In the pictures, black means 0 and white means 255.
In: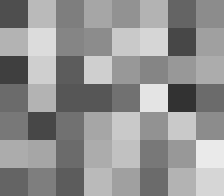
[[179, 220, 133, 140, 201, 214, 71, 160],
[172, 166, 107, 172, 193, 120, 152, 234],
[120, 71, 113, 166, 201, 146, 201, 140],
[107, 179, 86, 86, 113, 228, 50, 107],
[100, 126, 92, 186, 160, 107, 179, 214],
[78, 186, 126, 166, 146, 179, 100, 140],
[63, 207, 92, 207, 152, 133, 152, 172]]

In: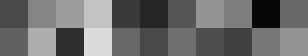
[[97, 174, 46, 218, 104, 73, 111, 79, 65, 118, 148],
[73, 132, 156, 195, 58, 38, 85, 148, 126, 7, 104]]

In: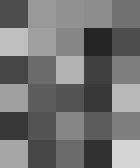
[[191, 160, 134, 36, 77],
[166, 70, 107, 50, 212],
[160, 92, 84, 56, 185],
[77, 153, 146, 140, 113],
[70, 107, 178, 64, 126],
[56, 84, 134, 92, 126]]

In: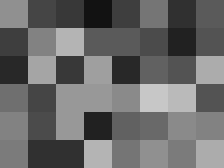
[[144, 69, 56, 18, 62, 117, 48, 90],
[130, 75, 152, 33, 97, 105, 138, 130],
[123, 48, 48, 180, 117, 144, 123, 172],
[111, 69, 152, 152, 138, 199, 186, 83],
[62, 130, 180, 90, 90, 75, 33, 83],
[40, 165, 56, 159, 40, 97, 83, 172]]

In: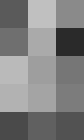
[[186, 158, 118],
[178, 164, 124],
[111, 170, 42],
[90, 192, 138],
[74, 96, 82]]

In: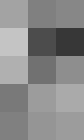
[[196, 76, 55],
[176, 113, 142],
[163, 128, 135],
[128, 149, 156],
[121, 156, 170]]
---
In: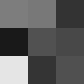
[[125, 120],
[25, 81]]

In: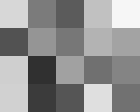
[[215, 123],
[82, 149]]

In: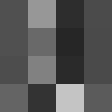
[[80, 151],
[80, 105]]

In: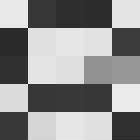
[[232, 54],
[43, 224]]

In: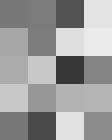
[[120, 123],
[166, 125]]

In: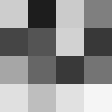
[[205, 29],
[69, 84]]
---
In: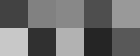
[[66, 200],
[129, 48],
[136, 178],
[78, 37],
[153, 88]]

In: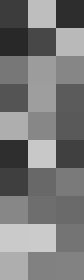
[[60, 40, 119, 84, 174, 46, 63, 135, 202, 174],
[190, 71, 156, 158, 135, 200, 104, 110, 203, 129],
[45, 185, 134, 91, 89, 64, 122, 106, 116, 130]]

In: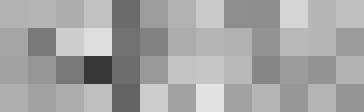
[[177, 165, 162, 175],
[180, 120, 150, 161],
[173, 205, 120, 173],
[193, 221, 54, 191],
[107, 114, 109, 100],
[156, 130, 153, 204],
[177, 171, 196, 162],
[202, 180, 198, 226],
[141, 176, 185, 162],
[140, 148, 134, 182],
[213, 185, 155, 151],
[182, 182, 147, 180],
[191, 155, 178, 149]]

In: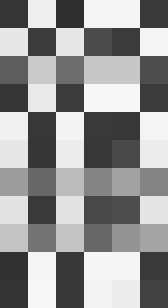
[[53, 231, 93, 54, 240, 231, 156, 226, 195, 49, 52],
[239, 59, 202, 234, 55, 54, 103, 57, 115, 245, 246],
[47, 230, 108, 59, 243, 236, 188, 226, 195, 56, 56],
[244, 75, 199, 247, 57, 55, 132, 72, 102, 245, 242],
[245, 59, 199, 247, 55, 73, 161, 77, 147, 245, 237],
[57, 244, 78, 59, 244, 236, 132, 228, 165, 57, 66]]

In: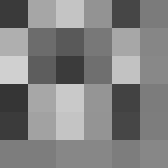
[[58, 175, 208, 53, 59, 125],
[166, 108, 93, 167, 162, 125],
[196, 89, 59, 201, 196, 135],
[147, 120, 111, 149, 148, 135],
[70, 167, 194, 66, 70, 125],
[123, 134, 136, 124, 125, 135]]

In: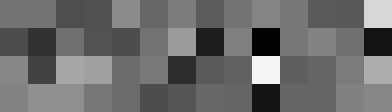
[[115, 76, 134, 131],
[114, 50, 66, 144],
[78, 112, 166, 143],
[81, 82, 160, 119],
[139, 77, 107, 107],
[103, 114, 121, 77],
[124, 155, 44, 85],
[92, 29, 89, 104],
[114, 127, 97, 100],
[132, 3, 245, 21],
[120, 119, 95, 101],
[89, 131, 101, 100],
[88, 112, 123, 129],
[215, 20, 173, 134]]

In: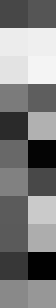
[[71, 236, 227, 123, 42, 104, 129, 91, 90, 55, 137],
[85, 239, 244, 94, 177, 4, 72, 202, 173, 1, 151]]
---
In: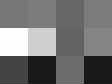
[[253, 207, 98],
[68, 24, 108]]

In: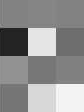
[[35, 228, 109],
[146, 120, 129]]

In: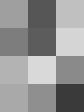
[[125, 92, 213],
[179, 217, 138]]

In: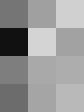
[[17, 212, 162],
[126, 169, 173]]

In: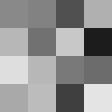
[[183, 113, 200],
[222, 183, 121]]

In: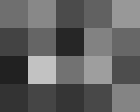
[[67, 101, 38],
[33, 194, 114]]

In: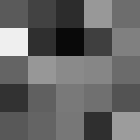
[[239, 47, 9],
[100, 151, 138]]

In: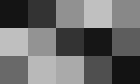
[[191, 147, 51],
[105, 185, 170]]
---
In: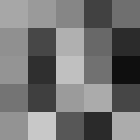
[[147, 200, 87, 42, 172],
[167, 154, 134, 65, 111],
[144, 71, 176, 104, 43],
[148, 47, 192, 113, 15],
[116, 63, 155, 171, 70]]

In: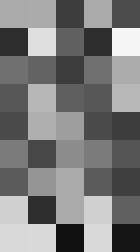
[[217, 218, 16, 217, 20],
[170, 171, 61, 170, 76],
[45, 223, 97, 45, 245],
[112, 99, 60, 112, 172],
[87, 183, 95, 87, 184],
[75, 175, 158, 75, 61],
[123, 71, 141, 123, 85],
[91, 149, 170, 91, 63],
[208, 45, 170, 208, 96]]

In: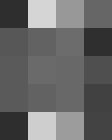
[[46, 206, 156, 67],
[46, 213, 152, 102],
[87, 98, 108, 47],
[90, 106, 104, 79],
[90, 98, 104, 65]]

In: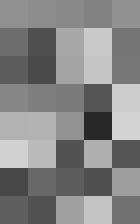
[[95, 81, 160, 195, 113],
[145, 141, 137, 129, 145],
[110, 80, 168, 202, 117],
[93, 74, 163, 197, 119],
[134, 127, 123, 84, 205],
[178, 179, 146, 40, 211],
[209, 187, 82, 175, 84],
[71, 104, 93, 79, 158]]

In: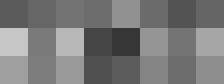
[[159, 125, 153, 80, 92, 132, 108, 141],
[91, 102, 115, 108, 145, 107, 83, 101],
[198, 122, 183, 69, 54, 149, 116, 166]]

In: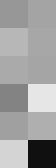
[[212, 16],
[151, 164],
[183, 167],
[170, 165],
[131, 230],
[160, 175]]

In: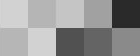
[[182, 210, 81, 100, 138],
[210, 181, 197, 161, 42]]

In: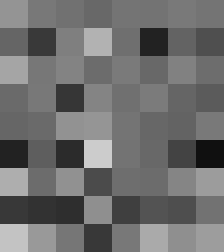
[[195, 153, 118, 56, 120, 170, 143, 157],
[148, 120, 113, 104, 116, 115, 121, 116],
[101, 57, 127, 178, 111, 34, 99, 79],
[165, 119, 131, 108, 122, 104, 129, 109],
[106, 120, 54, 132, 112, 123, 101, 91],
[102, 106, 146, 149, 116, 103, 99, 121],
[34, 94, 43, 204, 115, 104, 67, 16],
[174, 108, 145, 75, 110, 108, 133, 156],
[56, 50, 46, 143, 63, 83, 78, 114]]

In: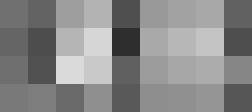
[[121, 125, 105, 143, 89, 142, 144, 149, 86],
[112, 99, 158, 179, 79, 153, 162, 168, 97],
[101, 77, 181, 214, 46, 169, 183, 195, 78],
[111, 80, 218, 201, 96, 155, 167, 172, 134]]
